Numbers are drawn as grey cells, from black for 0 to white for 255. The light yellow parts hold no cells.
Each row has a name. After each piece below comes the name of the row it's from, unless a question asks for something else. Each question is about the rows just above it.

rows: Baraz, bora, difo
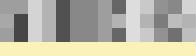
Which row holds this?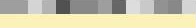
Baraz
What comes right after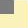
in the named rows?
[189]
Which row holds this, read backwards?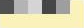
difo
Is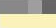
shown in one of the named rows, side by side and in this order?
yes
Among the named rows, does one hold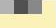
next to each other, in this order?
yes
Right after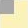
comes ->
[70]

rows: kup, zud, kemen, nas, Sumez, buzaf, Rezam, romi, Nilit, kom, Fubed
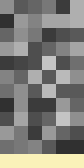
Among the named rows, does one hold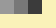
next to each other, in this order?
yes
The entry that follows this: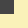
[78]
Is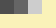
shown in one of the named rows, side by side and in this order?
no
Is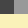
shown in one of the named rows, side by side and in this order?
no

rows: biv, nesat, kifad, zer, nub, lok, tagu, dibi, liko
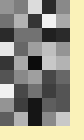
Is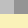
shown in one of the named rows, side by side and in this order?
yes
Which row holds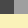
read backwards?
lok
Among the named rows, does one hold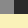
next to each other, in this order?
no

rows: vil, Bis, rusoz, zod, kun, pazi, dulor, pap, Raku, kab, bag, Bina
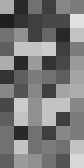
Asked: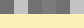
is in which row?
bag
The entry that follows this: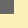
[41]
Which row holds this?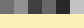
rusoz
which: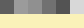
Bina
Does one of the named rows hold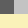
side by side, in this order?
yes
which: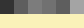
pazi
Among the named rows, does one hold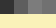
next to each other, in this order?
yes

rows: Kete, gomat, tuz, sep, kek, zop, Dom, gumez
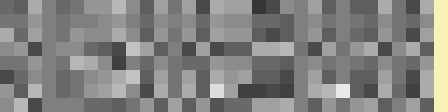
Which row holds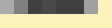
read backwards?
Dom
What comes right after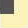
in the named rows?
[105]
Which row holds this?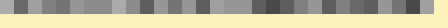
tuz

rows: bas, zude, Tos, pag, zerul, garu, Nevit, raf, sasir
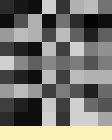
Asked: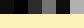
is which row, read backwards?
zude
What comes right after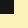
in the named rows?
[14]
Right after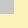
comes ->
[63]

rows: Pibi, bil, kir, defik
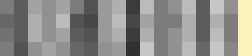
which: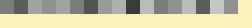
Pibi
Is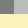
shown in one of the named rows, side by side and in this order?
no
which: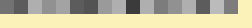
kir
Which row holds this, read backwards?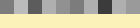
kir
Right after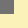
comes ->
[92]

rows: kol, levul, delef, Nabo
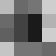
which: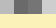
kol
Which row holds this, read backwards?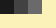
levul
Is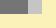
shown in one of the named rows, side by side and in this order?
no
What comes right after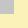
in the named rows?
[117]
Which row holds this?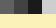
delef
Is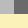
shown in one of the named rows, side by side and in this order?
yes
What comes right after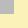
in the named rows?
[106]

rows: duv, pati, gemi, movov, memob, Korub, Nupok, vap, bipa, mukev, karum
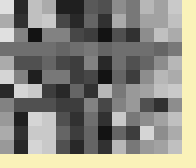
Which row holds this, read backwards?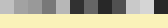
karum
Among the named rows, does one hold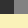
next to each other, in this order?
no
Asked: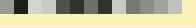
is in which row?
bipa
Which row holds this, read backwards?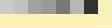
Nupok
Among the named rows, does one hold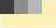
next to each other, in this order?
yes
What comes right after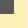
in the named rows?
[80]

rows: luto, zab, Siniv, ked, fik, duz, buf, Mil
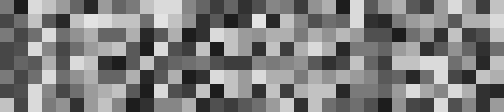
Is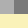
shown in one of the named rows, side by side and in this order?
yes
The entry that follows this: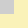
[49]
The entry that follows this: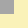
[134]
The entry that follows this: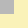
[155]

